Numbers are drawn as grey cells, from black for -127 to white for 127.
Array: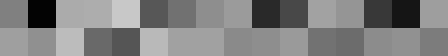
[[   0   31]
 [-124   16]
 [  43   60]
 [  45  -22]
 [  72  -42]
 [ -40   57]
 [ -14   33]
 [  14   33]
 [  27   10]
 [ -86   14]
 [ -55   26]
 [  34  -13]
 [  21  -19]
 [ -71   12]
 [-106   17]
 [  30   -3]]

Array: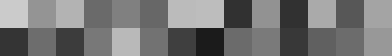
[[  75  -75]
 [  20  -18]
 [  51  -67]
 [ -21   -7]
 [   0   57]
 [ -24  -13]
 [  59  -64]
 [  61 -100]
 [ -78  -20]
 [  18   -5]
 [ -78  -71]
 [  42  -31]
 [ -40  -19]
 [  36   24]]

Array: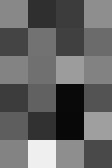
[[   8  -59    3  -67  -33    3]
 [ -80  -13  -15  -30  -78  111]
 [ -67  -63   28 -118 -119   14]
 [  14  -20    2  -44   31  -54]]

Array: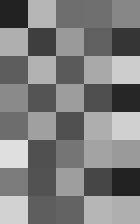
[[-93  47 -34  10 -18  95  -4  82]
 [ 54 -65  49 -43  32 -47 -45 -33]
 [-17  26 -37  29 -47 -10  30 -28]
 [-16 -31  40 -49  46  35 -57  54]
 [  7 -74  77 -89  80  26 -94  47]]

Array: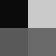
[[-116  -38]
 [  74  -22]]

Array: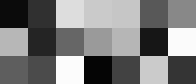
[[-116   55  -33]
 [ -79  -91  -52]
 [  93  -25  124]
 [  74   26 -122]
 [  70   54  -61]
 [ -39 -105   75]
 [   8  123  -75]]

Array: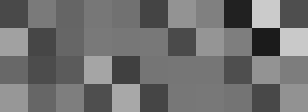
[[ -54   33  -23   23]
 [  -5  -57  -51  -25]
 [ -26  -25  -36   -1]
 [  -8   -6   37  -49]
 [ -14   -8  -63   40]
 [ -59   -7  -10  -58]
 [  19  -53   -9   -8]
 [   0   21   -9   -7]
 [ -94   -1  -49  -11]
 [  75 -100   19  -55]
 [ -49   73   -2   18]]

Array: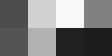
[[-50 -43]
 [ 81  49]
 [121 -94]
 [  1 -98]]

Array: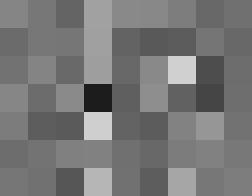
[[  5 -20 -13   6  -3 -18  -9]
 [ -8  -8   4 -19 -34 -12 -14]
 [-27  -9 -22  10 -37   0 -41]
 [ 33  32  30 -99  79   1  54]
 [  9 -28 -23 -32 -28 -15 -14]
 [  8 -38   9  14 -35 -23 -34]
 [ -2 -35  80 -30   2  -3  38]
 [-23 -10 -50 -58  22   1  -8]
 [-15 -23 -18 -17 -13  -7  -2]]
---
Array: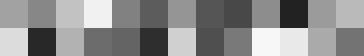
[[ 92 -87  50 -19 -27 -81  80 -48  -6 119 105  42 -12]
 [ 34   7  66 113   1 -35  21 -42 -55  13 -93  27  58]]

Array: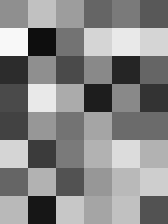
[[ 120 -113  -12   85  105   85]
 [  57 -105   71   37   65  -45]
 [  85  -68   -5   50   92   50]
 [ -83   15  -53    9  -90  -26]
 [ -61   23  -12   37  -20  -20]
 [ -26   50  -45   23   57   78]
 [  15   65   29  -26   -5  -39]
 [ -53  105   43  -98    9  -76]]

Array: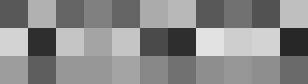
[[ 83 -81  69  36  69 -53 -81  97  77  83 -88]
 [ 29 -33  22  22  36   7 -14  14  22  14 -21]
 [-39  49 -27   0 -27  43  56 -39 -14 -45  63]]

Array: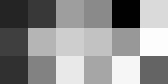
[[ -91  -71   30   10 -126   90]
 [ -79    2  105   38  118  -27]
 [ -64   53   78   66   24  125]]

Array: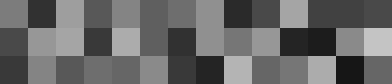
[[  -3  -78   30  -39    4  -32  -17   16  -85  -54   37  -62  -62  -54]
 [ -70    4  -39  -17  -25   10  -70  -91   52  -25   -9   44 -105  -25]
 [ -54   23   37  -70   44  -32  -78   16   -9   23  -91  -99   10   68]]

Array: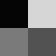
[[  -5  -45]
 [-122   86]]
